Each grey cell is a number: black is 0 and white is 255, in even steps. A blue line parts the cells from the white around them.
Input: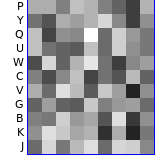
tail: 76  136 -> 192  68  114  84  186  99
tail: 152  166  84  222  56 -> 144

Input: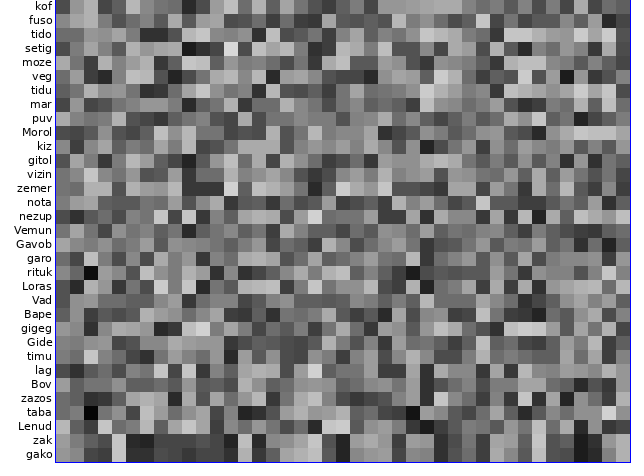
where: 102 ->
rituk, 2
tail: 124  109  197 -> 130  109  70  49  116  156  130  109  150  42  156  89  144  76  70  144  124  62  130  156  76  136  177  136  76  76  124  177  109  124  109  95  95  164  109  164  62  130

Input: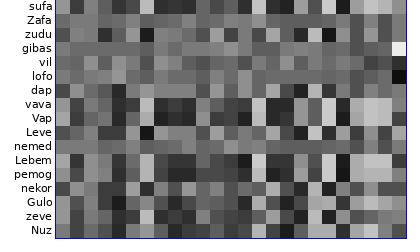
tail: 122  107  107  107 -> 107  107  94  122  107  122  122  128  143  122  94  94  122  128  122  101  107  80  94  101  236
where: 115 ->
Vap, 4
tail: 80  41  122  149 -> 94  41  60  67  94  60  73  180  67  28  94  172  172  47  165  194  128  80
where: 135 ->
Gulo, 7
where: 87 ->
dap, 4

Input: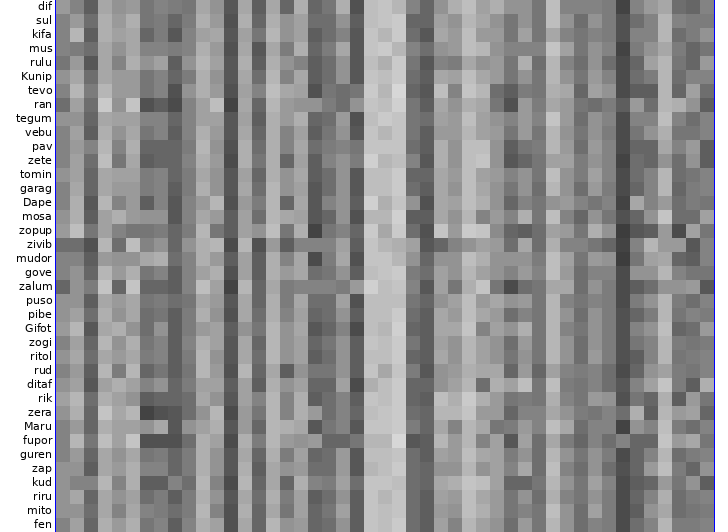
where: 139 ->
zopup, 32
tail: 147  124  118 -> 131  110  175  94  182  154  161  102
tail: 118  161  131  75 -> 94  102  154  118  147  94

